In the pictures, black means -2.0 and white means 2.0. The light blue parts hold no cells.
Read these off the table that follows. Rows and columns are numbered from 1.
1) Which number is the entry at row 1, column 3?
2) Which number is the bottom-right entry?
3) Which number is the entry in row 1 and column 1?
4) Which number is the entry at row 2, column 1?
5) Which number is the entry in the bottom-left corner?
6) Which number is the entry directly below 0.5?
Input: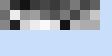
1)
-1.7
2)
0.7
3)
0.1
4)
-0.3
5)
0.1
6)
1.7

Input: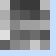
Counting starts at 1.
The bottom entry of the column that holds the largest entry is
-0.5
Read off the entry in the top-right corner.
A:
0.9
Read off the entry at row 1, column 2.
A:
-0.9
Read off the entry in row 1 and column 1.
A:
1.1
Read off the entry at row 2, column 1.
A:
0.7
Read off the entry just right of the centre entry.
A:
0.5
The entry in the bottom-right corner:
0.3

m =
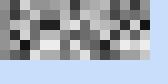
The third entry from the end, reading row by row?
0.5
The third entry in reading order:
1.3
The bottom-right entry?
1.1
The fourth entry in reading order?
0.3
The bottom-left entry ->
0.1
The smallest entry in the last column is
-1.7
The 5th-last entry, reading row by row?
-0.9
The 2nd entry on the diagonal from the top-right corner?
-0.3
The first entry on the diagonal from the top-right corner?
0.3
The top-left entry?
0.3
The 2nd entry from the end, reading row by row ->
0.5
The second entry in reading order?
-0.9
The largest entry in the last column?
1.7
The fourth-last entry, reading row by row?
-0.5

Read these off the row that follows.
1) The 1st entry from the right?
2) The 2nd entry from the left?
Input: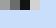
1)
1.3
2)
-0.3

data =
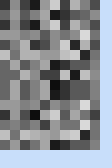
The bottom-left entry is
-0.4
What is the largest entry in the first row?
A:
1.2
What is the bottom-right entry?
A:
0.0
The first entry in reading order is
-1.2
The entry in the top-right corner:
-0.8
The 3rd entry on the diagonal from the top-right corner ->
0.8
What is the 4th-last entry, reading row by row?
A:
-1.2
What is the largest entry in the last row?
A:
0.6
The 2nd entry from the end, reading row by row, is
-0.6
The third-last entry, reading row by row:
-0.6
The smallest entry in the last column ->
-1.0
